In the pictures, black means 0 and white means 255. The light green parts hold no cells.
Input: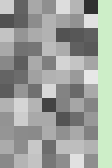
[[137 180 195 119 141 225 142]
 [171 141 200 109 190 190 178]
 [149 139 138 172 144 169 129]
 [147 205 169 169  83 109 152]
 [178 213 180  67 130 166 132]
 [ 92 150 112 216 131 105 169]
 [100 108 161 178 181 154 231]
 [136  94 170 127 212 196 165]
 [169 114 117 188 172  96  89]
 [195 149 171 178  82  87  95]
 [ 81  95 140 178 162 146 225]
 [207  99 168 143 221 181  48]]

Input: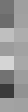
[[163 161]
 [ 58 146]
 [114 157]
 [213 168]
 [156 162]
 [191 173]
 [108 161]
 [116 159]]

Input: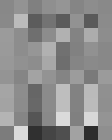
[[124 218  48  69  79 162  45 143]
 [180 133  85 137 219 128 216 148]
 [163 140 104 139 190 130 187 143]
 [165 141 102 139 190 130 186 144]
 [148 133 163 147 132 156 122 155]
 [152 145 141 168 110 133 138 136]
 [154 141 150 177 113 129 145 136]
 [155 141 111 140 177 131 172 141]
 [137 187  92 115  91 146  90 139]
 [136 147 128 143 149 133 141 137]]

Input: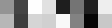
[[183  61 213 208 248 130   6 200]
 [148  68 254 225  30 116  31 238]]

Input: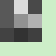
[[ 66  50  63]
 [ 88 146 178]
 [ 88 219  73]]

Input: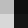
[[216  22]
 [189  15]]

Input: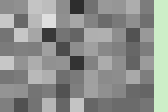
[[127  81 115 182 102 196 102 114 107 107 117]
 [148 145 116 124  82 127 161 144 134 105 101]
 [118 123 185 175 111 122 160 139 141 169 126]
 [199 147 173 145 147  51 130 172 143  99 155]
 [123 128 126 160  75 142 160 136 128 103 125]
 [116 199 166  56 116 100 175 176 142  82 153]
 [199 104 185 223 144 167 131 107 121 143 111]
 [140 144 196 189 141  45 113 153 150 173 124]]
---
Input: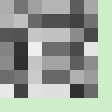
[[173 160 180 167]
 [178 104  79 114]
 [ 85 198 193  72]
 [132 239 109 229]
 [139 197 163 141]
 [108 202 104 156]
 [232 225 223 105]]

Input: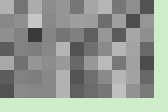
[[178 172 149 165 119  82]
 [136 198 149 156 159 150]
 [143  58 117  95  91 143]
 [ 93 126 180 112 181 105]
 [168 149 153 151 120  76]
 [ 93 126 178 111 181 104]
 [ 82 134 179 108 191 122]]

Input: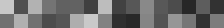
[[200 178  97  64  66 137  76  93]
 [113 113  85 201  47 133 150  49]]

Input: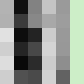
[[179 130 154]
 [177 136 157]
 [225  35 153]
 [207  72 152]
 [221  43 142]
 [206  74  98]]

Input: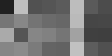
[[ 33  81  91  90]
 [118 116 103  70]
 [170 134 117  64]
 [134 123  98  93]]

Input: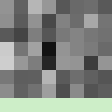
[[147 182  87 109]
 [143 146 130 168]
 [ 89 126 121 119]
 [203 162 148 123]
 [206 125 151  60]
 [120  95  90  96]
 [140 113  78  83]]
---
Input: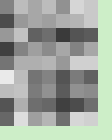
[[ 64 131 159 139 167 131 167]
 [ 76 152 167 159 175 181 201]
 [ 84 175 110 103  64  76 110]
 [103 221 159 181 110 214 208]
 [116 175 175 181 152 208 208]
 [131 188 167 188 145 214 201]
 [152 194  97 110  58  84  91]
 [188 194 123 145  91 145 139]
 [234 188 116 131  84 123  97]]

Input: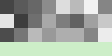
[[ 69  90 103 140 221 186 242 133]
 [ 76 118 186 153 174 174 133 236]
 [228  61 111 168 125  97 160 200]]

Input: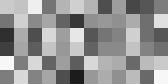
[[ 47 172  78 216 158 231  86 117 131 208 111  86]
 [ 63 166  93 195 152 202  99 138 138 195 131 111]
 [117 208 138 166  99  55 144 152 144 172 111 224]
 [125 216 131 166  78  28 152 172 144 187 105 247]
 [202 195 239 117 180 208 180  78 158  71  86 125]
 [247 125 216  99 158  93 216 180 172 105 187 202]]

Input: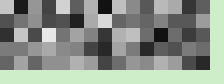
[[ 48 197  74 231 116 163 130  54 177 191 109  18 109  60  88]
 [ 81 116 144  74  81  32 170 217 101 116 101 130  88  88 156]
 [101 163 101 144 144 177 156  68 109 150 138 177 156  74  40]
 [123 123 150 170 138 130  68  40 163 123  40  94  81 123 109]
 [197  26 150  68 210  94 177  18 191 138  88 185 170  54  94]]

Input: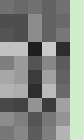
[[ 72  66 148  60 161]
 [ 78  78 141  98 105]
 [ 84  78 141  98 119]
 [113 105 113  98 113]
 [119 135  92 127 179]
 [127 155  84 135  92]
 [141 127  84 119 148]
 [167 155  60 161  98]
 [179 173  45 187 105]
 [193 193  31 201  45]]

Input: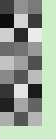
[[ 13 213  58]
 [ 32 166  99]
 [ 52 227  26]
 [ 64 145 122]
 [107 115 152]
 [137  85 188]
 [174  85 180]
 [194 159  79]
 [207  40 235]]

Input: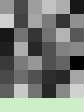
[[ 23 115  52 115 180  87]
 [ 31 173  39  81 129 136]
 [ 58 123 151  81 100   2]
 [ 73 108  81  45  39 166]
 [ 94 200 115  39 136 208]
 [151  73 158 194 173  23]
 [208  66 166 123  52 144]]

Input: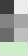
[[ 60 236]
 [107 191]
 [131 165]]

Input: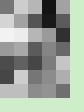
[[ 70 205 118 140 174]
 [ 76  97  70 125 197]
 [118 205 182  19 162]
 [154 168  91 133 104]
 [190 190 140 146 111]
 [212 162  84  25  91]
 [242 236 182 154  48]]
